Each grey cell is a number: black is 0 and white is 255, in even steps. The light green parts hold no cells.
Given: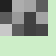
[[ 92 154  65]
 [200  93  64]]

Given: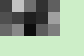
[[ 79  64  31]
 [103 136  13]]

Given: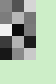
[[124 183 118]
 [241  12 122]]

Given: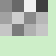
[[162 206 138]
 [197 122 176]]

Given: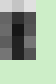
[[101  49  79]
 [107  22  84]]

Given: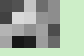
[[ 65 217 211]
 [180 168 144]]

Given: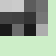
[[ 68  65  53]
 [ 26 107  27]]
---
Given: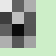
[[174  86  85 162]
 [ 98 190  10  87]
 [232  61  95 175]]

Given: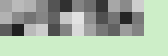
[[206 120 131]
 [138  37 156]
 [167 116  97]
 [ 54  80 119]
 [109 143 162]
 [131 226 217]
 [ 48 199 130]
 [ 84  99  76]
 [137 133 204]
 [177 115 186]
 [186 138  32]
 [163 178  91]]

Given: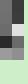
[[ 59  60 225 107 143]
 [114 112 108  42 155]]

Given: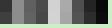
[[  8  12]
 [ 36  45]
 [ 79  83]
 [170 166]
 [210 211]
 [ 75  72]
 [ 96  99]
 [141 141]
 [ 52  63]]

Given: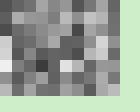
[[101 111 113 144 106 150 120 187]
 [164 180 144 212 202 151 172 168]
 [118 193 164 143 182 103 119  92]
 [ 85 143  73  98  78 181 102 142]
 [150 185 161  96  97 225 139 160]
 [135 126 153 168 100 100  97 111]
 [165 148 139 134  90  60 157 114]
 [113 151 123 109 134 103 129 162]
 [ 99 172 107 101  87 126  91 110]
 [ 83  94  77 205 211 239 144 184]]

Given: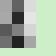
[[219 229 213 165]
 [ 98  41 128  34]
 [165 168  89 111]]

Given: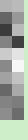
[[186 152 185  64 227 247 194 169 125 108]
 [179 101  59 131 203 137 162 104 131 141]]

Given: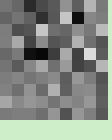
[[121 126 186  84  92 182  84  90  95  88]
 [180 135 120 112 220  81 124 139 151 127]
 [ 94  14 142 177  65  66 151 136 131 150]
 [146 197 102  94 170 154  93  96 141  82]
 [ 89  87 111  84  61 112 138 176 116 149]
 [ 74  48 197 139   7 169 127 107 141 111]
 [ 43  97  84  68  16 135 117 146 150 126]
 [103 116  78 169 122  91 133 111 137 126]
 [117 100 125 126 104 116 125 130 166 122]]
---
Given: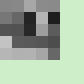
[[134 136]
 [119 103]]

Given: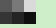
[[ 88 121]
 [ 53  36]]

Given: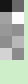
[[ 21 104]
 [162 252]]

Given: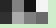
[[ 38 129]
 [ 49 171]]

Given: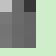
[[193 106]
 [120 107]]

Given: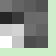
[[118 100]
 [ 37  57]]

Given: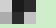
[[208  27]
 [172  44]]

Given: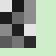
[[226  25]
 [ 28 105]]
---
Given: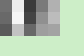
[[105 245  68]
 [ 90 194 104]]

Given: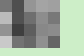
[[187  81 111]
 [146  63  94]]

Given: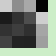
[[27 49 78]
 [50 62 48]]

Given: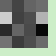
[[205  65  77]
 [ 41 101  74]]

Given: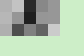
[[183 150  31]
 [175  78 128]]

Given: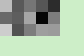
[[105  94 166]
 [205  82 125]]

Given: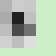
[[171  33 191]
 [190  74 113]]

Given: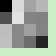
[[ 81 226 132]
 [189 135 160]]

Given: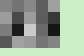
[[157  74 157]
 [124  26 202]]
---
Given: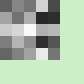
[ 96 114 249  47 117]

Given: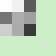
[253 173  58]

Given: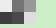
[236  73]

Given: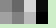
[136 129]

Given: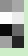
[143 236]

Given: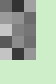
[109 145 118]

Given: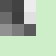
[79 62 90]

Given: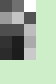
[ 80 196 189]
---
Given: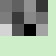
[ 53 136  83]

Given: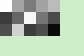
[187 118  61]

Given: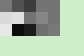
[116 134  28]

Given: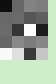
[125  85  53 102]

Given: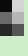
[212 106]

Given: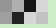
[215 214]

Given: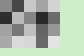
[211  41 191 219]

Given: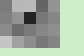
[148 119 122 162]
